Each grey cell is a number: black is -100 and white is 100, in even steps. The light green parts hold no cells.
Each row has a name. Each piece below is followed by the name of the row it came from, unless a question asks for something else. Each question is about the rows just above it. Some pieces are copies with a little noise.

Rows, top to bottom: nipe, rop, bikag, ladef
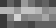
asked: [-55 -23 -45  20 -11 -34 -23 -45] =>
nipe
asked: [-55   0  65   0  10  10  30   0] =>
bikag
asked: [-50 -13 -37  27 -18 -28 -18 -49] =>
nipe
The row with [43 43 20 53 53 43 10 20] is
rop

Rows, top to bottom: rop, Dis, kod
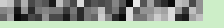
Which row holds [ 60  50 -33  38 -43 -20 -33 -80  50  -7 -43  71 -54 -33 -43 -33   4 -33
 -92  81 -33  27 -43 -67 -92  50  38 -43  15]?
rop
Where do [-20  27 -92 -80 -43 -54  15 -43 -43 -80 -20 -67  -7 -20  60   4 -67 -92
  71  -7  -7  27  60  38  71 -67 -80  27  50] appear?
kod

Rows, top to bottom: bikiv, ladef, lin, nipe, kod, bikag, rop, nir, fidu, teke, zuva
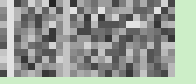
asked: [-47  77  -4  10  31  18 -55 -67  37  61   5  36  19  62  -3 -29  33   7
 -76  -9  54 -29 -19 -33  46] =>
zuva
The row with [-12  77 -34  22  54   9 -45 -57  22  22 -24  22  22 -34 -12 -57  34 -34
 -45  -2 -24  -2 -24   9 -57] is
bikag
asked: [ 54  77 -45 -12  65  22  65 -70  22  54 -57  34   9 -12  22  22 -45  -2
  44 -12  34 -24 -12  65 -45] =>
bikiv
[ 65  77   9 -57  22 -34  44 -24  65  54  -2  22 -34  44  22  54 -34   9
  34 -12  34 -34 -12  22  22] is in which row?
fidu
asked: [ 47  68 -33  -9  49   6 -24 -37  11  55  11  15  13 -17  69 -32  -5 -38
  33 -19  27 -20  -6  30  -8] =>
nir

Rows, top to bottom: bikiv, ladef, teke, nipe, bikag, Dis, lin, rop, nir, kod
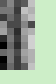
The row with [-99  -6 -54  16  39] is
nir
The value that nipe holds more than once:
[-42]

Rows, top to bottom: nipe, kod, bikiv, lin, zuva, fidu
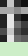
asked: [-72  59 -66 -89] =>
nipe
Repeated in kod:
[31]
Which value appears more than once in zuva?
[-40]

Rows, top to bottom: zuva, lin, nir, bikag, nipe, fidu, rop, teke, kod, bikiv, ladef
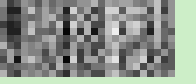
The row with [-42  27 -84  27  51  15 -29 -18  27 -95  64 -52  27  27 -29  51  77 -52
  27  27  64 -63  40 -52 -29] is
kod
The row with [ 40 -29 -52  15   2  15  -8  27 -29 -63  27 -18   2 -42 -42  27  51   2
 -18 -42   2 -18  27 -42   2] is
rop
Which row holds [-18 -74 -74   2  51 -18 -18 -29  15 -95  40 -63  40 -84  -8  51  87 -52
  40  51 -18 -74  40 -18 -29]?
nipe
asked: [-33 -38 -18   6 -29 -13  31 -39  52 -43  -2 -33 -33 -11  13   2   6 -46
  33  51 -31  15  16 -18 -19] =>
bikiv
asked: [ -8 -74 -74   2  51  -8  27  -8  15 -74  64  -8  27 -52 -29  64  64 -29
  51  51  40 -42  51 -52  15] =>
lin

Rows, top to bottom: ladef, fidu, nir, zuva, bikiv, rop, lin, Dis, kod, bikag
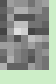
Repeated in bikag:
[-23]
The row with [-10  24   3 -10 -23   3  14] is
Dis
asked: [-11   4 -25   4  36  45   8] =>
rop
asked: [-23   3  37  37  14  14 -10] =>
fidu

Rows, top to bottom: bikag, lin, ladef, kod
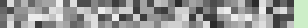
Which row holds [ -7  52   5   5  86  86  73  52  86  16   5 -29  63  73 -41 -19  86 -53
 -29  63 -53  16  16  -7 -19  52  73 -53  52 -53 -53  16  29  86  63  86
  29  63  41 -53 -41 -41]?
ladef
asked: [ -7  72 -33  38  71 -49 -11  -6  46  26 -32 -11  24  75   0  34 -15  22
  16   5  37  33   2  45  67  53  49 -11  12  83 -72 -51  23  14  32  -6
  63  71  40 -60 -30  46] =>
kod
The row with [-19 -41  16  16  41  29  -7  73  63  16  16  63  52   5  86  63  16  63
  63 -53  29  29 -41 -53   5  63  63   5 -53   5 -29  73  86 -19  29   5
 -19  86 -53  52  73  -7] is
lin
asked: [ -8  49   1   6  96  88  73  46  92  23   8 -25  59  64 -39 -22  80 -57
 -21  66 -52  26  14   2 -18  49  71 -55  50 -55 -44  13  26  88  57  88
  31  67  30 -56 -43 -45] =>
ladef

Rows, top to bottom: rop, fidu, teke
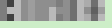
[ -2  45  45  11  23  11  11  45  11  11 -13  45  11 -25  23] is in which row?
fidu
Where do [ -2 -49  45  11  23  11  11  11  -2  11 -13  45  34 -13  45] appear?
rop
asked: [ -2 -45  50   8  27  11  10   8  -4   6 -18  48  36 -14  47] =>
rop
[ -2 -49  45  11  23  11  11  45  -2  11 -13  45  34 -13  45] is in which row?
teke

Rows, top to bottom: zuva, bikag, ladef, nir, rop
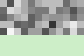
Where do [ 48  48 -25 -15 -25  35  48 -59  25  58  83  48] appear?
nir
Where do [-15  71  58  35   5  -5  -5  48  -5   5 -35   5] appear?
bikag
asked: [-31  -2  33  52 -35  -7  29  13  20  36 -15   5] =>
ladef
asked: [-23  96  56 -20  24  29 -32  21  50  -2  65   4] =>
rop
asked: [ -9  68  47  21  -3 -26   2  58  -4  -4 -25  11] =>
bikag

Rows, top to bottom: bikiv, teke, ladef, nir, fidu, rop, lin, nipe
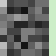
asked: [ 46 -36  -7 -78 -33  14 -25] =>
lin
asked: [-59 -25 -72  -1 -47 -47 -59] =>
rop
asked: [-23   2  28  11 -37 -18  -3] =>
ladef
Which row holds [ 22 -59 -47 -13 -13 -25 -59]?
nipe

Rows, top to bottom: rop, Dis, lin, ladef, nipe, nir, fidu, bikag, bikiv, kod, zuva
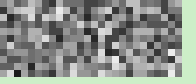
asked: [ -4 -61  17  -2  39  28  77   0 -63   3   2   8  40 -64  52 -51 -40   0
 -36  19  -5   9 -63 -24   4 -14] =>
nir
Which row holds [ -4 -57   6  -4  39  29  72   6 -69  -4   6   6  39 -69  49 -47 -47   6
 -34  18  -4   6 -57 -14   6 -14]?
nir
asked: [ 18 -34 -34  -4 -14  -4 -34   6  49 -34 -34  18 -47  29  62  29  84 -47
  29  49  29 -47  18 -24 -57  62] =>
bikiv

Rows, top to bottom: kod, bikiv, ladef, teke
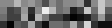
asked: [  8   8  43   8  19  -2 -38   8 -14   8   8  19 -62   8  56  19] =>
kod
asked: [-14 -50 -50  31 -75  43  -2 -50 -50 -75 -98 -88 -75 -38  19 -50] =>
ladef
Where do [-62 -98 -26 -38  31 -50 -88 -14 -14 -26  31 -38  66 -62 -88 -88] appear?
teke
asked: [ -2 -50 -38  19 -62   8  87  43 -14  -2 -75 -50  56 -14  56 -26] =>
bikiv
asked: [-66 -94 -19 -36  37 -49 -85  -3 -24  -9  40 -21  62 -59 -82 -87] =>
teke
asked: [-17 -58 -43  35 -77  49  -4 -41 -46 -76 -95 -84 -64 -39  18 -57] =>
ladef

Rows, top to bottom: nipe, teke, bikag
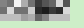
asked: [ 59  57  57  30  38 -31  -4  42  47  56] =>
bikag
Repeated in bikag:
[49]
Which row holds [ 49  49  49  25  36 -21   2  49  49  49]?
bikag

